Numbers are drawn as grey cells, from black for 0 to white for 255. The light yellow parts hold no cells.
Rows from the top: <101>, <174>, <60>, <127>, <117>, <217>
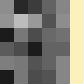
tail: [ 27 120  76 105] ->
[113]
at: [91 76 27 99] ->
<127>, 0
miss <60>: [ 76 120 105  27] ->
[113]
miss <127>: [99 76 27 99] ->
[91]
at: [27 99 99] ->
<127>, 2
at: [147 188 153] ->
<174>, 0

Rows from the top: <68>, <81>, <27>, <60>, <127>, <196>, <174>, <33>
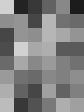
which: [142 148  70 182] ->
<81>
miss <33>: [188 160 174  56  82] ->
[121]
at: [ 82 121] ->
<33>, 2
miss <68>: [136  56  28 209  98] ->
[35]
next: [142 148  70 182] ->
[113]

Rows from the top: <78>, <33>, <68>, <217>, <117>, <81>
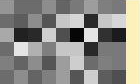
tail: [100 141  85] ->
[157 206 108 127 121]
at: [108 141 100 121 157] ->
<78>, 2
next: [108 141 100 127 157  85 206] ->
[93]
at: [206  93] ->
<81>, 6
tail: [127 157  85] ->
[206  93  79]
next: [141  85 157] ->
[206]
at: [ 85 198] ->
<33>, 3

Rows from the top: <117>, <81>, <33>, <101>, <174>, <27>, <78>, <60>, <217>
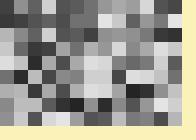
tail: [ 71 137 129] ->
[207 207  71 221 215 194 113]
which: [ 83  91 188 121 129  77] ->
<217>
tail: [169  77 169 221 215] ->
[129 105 121 207  91]
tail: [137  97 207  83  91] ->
[ 65 144 151 144 121  57  50]

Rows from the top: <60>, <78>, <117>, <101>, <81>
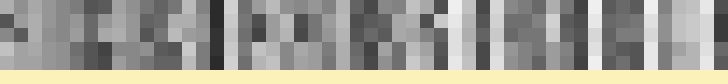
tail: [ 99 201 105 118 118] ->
[201  99  85 215  99 124 124 215 144 193 201 215  59]
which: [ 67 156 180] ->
<117>
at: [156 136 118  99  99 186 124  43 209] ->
<81>, 8
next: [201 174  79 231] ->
[193]

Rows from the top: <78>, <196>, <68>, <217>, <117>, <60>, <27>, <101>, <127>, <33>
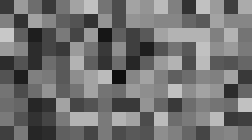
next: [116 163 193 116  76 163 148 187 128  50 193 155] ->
[63]
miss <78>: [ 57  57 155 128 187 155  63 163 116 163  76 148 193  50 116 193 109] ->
[171]
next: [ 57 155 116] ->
[57]
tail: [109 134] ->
[128 163  57]

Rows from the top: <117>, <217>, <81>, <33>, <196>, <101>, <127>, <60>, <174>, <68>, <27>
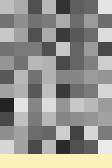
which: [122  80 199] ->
<33>
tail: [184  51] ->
[ 94 101 227]
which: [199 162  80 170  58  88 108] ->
<81>
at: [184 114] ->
<101>, 1
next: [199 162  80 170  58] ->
[88]

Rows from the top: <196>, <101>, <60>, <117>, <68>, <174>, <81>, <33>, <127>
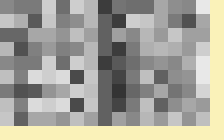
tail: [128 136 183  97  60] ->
[122 175 183 175 154 206]
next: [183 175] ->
[154]
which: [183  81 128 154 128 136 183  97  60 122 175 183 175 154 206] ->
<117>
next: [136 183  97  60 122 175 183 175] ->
[154]

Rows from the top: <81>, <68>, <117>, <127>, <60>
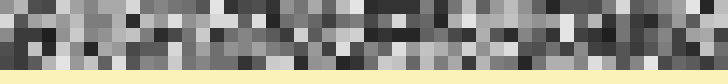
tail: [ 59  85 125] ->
[ 65  44 194 111]
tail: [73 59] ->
[ 91 181 228 153 194  97 221  85 133 125 202 117 133 111 111  51  91 202
 208  44 146 153  38  51 111 202 194 103 188 125 168  59 181 125 117  38
 117 175 175 133 221 168  85 133 228  73 103  91  59  97]
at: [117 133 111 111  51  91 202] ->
<60>, 13
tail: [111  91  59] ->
[208  91 153 194 208  38  51  38  38  97 117  73  51 175  85  44 133  97
  51 228  65  51  31 117  65  97 133  65 161 168  65]

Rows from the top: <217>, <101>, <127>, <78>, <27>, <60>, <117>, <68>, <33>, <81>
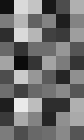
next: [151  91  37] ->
[144]
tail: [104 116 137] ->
[85]
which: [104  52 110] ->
<78>
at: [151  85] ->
<78>, 4

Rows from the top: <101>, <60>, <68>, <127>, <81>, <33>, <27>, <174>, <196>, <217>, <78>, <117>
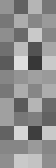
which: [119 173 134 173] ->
<27>
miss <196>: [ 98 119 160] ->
[127]
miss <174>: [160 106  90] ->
[181]

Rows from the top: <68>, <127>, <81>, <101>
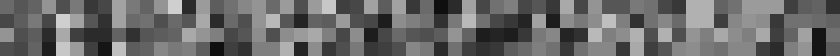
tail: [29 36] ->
[ 29  56 121 135  36  49 185 127 141 177  79 177  79 148 127 169 141 127
 169  63  99 162  21 113]
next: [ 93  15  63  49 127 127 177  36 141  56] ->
[79]

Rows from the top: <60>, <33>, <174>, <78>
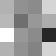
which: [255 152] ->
<174>
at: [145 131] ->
<78>, 1
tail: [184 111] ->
[152 172]
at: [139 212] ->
<60>, 2
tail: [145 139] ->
[212]

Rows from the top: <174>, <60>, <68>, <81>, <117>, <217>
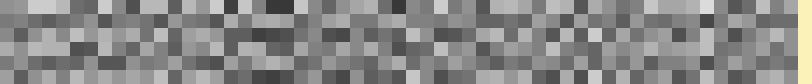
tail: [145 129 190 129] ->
[115 101 159 137 151 178 151 159 166 190 115 122 137 159 115 145]
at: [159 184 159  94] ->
<217>, 13

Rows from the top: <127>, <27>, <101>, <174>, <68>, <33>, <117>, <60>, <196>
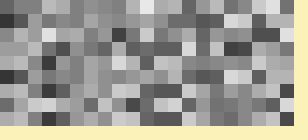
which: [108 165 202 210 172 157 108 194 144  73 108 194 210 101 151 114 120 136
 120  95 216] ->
<60>
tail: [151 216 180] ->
[ 95 194 186 136 128 136 144 136 202 172 165]

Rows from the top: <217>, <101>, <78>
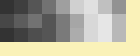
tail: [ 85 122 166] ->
[216 230 184]
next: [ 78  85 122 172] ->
[216]
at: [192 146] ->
<217>, 7
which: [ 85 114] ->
<217>
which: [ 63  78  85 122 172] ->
<78>
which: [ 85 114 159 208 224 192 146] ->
<217>
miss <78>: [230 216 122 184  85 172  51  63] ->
[78]

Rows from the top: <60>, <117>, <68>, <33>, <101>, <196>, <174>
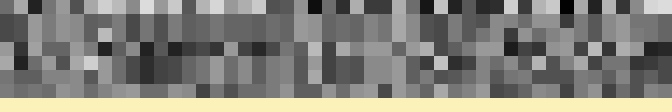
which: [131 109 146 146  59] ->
<117>
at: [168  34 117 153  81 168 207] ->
<60>, 1
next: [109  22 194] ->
[34]
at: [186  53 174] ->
<33>, 42
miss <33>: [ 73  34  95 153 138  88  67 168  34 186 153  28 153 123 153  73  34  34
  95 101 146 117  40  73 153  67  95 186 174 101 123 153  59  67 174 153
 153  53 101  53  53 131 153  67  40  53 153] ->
[161]
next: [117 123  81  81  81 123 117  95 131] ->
[81]

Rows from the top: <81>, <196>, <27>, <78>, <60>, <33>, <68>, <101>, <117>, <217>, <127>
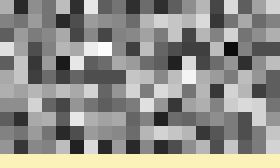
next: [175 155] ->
[124]
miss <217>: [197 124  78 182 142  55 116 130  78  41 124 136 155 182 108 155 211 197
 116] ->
[86]
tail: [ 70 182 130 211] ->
[116 142 175]
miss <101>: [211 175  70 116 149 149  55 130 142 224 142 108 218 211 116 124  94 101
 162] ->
[204]
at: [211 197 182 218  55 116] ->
<196>, 11

